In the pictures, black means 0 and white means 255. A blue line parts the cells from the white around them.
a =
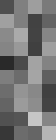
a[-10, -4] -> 79
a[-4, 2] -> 136
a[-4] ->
[109, 148, 136, 64]
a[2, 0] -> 138
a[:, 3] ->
[122, 99, 134, 159, 131, 95, 64, 67, 133, 181]
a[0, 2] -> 158
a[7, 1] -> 155
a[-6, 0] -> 41
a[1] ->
[160, 127, 66, 99]
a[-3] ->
[100, 155, 141, 67]
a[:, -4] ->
[79, 160, 138, 133, 41, 126, 109, 100, 81, 55]

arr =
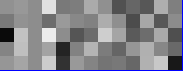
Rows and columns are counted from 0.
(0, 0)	145
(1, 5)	136
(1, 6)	129
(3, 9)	150
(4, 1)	165
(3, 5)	130
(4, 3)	204
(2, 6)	108
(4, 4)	50
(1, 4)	154
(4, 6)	132
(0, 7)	144
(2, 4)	141
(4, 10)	177
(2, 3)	236
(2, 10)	109
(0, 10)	87
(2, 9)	90

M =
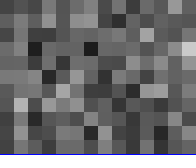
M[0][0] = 68
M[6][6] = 62
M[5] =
[121, 122, 133, 40, 90, 150, 98, 50, 123, 105, 67, 112, 98, 106]
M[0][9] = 60
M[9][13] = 135
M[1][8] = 47
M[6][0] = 89
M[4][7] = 76
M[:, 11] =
[88, 97, 91, 103, 139, 112, 157, 58, 84, 39, 52]
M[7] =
[85, 179, 76, 152, 123, 144, 80, 96, 53, 88, 79, 58, 82, 101]
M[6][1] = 116
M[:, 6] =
[128, 147, 99, 28, 107, 98, 62, 80, 131, 41, 77]
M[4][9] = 141
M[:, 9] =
[60, 99, 94, 107, 141, 105, 44, 88, 56, 59, 57]
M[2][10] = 163
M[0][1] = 82
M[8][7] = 95
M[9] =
[69, 146, 70, 77, 122, 118, 41, 146, 67, 59, 90, 39, 93, 135]
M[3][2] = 30
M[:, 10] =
[106, 77, 163, 83, 109, 67, 150, 79, 89, 90, 114]
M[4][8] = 74
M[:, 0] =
[68, 94, 70, 107, 100, 121, 89, 85, 64, 69, 66]
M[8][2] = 41
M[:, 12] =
[152, 89, 83, 140, 97, 98, 87, 82, 135, 93, 86]
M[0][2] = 71

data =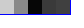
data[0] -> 205
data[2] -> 6

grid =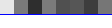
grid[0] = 231
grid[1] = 122

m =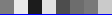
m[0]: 125
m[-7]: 234
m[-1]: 202
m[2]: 28

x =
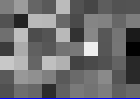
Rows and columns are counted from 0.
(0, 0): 126
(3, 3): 87
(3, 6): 239
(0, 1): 156
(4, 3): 192
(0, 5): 82
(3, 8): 118
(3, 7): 86
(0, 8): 82
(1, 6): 133
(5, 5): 106
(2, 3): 84
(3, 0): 60
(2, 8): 117
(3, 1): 171
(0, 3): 89
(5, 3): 128
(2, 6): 136

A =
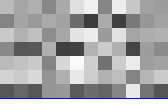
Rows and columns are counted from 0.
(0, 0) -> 186
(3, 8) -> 175
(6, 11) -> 85
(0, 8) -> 236
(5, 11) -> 203
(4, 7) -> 113
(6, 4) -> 152
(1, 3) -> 171
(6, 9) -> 233
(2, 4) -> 167
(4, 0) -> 186
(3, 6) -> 178
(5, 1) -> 203
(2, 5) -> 227
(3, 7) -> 203
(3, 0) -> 137
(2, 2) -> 192
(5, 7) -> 177
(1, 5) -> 107
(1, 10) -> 150
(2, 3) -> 142
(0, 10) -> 161
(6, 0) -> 86
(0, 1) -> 165
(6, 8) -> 133

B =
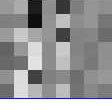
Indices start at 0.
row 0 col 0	152
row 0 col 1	171
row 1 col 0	127
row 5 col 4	137
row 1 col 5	141
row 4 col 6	120
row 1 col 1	129
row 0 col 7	143
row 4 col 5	137
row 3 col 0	99
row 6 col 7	124
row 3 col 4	201
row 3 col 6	123
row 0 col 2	28
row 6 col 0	108
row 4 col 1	112
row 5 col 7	152
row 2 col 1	200

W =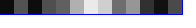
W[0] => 12
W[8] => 110
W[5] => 176
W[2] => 13

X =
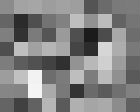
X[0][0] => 140
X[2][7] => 76
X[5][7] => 187
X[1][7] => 188
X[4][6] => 184
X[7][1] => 65
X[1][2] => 79
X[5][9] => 90
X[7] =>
[100, 65, 98, 182, 90, 176, 165, 170, 140, 96]
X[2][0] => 127
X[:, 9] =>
[123, 117, 109, 121, 99, 90, 129, 96]
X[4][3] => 66
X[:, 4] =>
[162, 129, 154, 168, 48, 123, 121, 90]
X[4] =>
[125, 93, 81, 66, 48, 147, 184, 208, 157, 99]
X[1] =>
[101, 43, 79, 115, 129, 190, 146, 188, 99, 117]
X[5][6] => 124
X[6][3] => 170
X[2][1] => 50
